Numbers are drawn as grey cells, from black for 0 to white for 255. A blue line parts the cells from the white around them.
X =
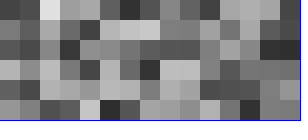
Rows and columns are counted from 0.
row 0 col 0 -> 68
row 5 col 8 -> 158
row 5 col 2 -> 80
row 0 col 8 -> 134
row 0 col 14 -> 70
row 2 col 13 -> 51
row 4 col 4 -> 152
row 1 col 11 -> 116
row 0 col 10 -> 66
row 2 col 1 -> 74
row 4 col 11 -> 80
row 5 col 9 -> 142
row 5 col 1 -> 128
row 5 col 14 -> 122
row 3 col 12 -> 117
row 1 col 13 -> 91
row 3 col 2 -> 187
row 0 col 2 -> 225
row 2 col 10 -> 127
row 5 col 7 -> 164
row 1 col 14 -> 75
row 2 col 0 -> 87
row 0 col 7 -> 83

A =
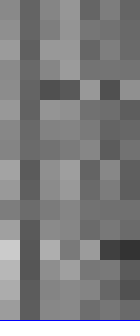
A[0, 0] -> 137
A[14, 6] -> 81
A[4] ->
[140, 100, 80, 89, 152, 80, 144]
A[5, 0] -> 152
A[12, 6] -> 51
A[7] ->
[132, 107, 114, 123, 134, 92, 114]
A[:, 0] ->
[137, 143, 155, 138, 140, 152, 135, 132, 163, 153, 125, 160, 203, 183, 172, 156]
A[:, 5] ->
[125, 114, 126, 116, 80, 110, 100, 92, 135, 124, 112, 120, 64, 121, 103, 118]
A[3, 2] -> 134
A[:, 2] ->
[133, 126, 152, 134, 80, 148, 130, 114, 143, 139, 123, 138, 174, 142, 132, 135]
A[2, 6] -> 106
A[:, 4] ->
[101, 118, 102, 115, 152, 113, 122, 134, 100, 106, 114, 107, 155, 119, 132, 110]
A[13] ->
[183, 86, 142, 159, 119, 121, 91]
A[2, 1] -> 96
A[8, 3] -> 158
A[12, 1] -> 87
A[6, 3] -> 132
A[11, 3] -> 134
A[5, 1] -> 98
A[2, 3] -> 152
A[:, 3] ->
[150, 148, 152, 155, 89, 144, 132, 123, 158, 153, 133, 134, 122, 159, 137, 137]
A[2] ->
[155, 96, 152, 152, 102, 126, 106]
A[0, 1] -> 100
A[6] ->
[135, 105, 130, 132, 122, 100, 103]

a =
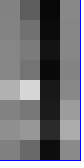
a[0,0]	130
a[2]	[134, 123, 19, 135]
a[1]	[131, 113, 11, 134]
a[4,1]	214
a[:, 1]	[94, 113, 123, 116, 214, 120, 151, 105]
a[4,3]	136
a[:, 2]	[7, 11, 19, 10, 24, 27, 42, 13]
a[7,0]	128

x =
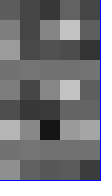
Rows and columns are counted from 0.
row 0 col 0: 93
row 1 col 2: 133
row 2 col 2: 81
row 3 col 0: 113
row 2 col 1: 73
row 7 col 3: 113
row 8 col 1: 97
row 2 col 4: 51
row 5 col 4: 100
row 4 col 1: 70
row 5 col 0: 77
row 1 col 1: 69
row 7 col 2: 113
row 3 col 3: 113
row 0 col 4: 69

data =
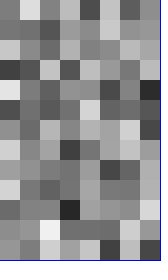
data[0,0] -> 125
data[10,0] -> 107
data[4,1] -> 124
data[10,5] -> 149
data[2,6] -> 186
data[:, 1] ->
[221, 113, 138, 84, 124, 112, 107, 135, 145, 120, 130, 149, 125]
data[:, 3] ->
[188, 155, 178, 84, 146, 113, 134, 64, 115, 116, 39, 112, 161]
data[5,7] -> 86
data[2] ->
[199, 138, 107, 178, 129, 139, 186, 167]
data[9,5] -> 121
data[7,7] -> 157
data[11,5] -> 109
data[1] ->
[118, 113, 85, 155, 139, 201, 146, 151]
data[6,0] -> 144
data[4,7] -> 44
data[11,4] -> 112
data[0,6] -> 93
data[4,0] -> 228
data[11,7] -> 152
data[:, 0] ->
[125, 118, 199, 65, 228, 79, 144, 208, 159, 211, 107, 141, 150]
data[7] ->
[208, 135, 163, 64, 117, 164, 194, 157]
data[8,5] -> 71
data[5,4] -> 212

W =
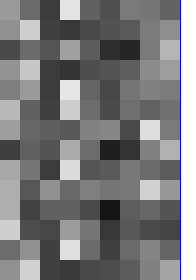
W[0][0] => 154
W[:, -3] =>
[121, 90, 37, 94, 117, 111, 74, 51, 120, 120, 93, 88, 106, 92]
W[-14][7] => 118
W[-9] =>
[185, 97, 64, 205, 108, 75, 111, 98, 112]
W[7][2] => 84
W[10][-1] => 84
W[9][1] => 87
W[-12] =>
[73, 106, 85, 160, 92, 45, 37, 121, 181]
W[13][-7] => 65
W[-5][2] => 144
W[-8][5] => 135
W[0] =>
[154, 106, 59, 227, 97, 79, 121, 118, 98]
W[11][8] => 68
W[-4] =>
[175, 66, 97, 96, 74, 20, 93, 102, 84]
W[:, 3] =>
[227, 56, 160, 52, 230, 205, 88, 171, 220, 104, 96, 155, 223, 57]
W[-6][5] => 90
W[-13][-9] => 144
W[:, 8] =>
[98, 142, 181, 157, 123, 112, 121, 176, 92, 152, 84, 68, 101, 165]
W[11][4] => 118
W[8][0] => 168
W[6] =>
[157, 102, 95, 88, 130, 135, 74, 222, 121]
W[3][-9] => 147

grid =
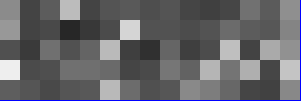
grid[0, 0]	139
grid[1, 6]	213
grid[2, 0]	80
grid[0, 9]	69
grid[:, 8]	[84, 82, 101, 118, 86]
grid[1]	[152, 67, 73, 39, 56, 75, 213, 82, 82, 76, 83, 107, 92, 87, 132]
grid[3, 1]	75
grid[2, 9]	63
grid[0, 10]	64
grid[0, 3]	188
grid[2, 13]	170
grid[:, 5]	[84, 75, 186, 106, 185]
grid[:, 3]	[188, 39, 81, 112, 85]
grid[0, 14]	143
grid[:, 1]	[68, 67, 58, 75, 85]
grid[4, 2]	73
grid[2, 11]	191

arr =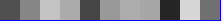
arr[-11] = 80
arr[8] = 37
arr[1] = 134
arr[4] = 69

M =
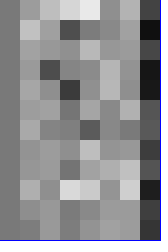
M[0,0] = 121
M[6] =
[121, 169, 132, 127, 91, 136, 122, 89]
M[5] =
[121, 157, 161, 117, 165, 137, 177, 85]
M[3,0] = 121
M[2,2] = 152
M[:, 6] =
[179, 161, 155, 147, 143, 177, 122, 152, 192, 207, 155, 156]
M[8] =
[121, 150, 155, 116, 162, 175, 192, 84]
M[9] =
[121, 175, 143, 217, 202, 148, 207, 30]
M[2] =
[121, 162, 152, 144, 184, 151, 155, 71]
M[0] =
[121, 156, 190, 214, 233, 143, 179, 67]
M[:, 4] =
[233, 124, 184, 139, 144, 165, 91, 190, 162, 202, 137, 147]
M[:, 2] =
[190, 160, 152, 77, 143, 161, 132, 156, 155, 143, 152, 153]
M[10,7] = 63
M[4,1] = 166
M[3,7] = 22
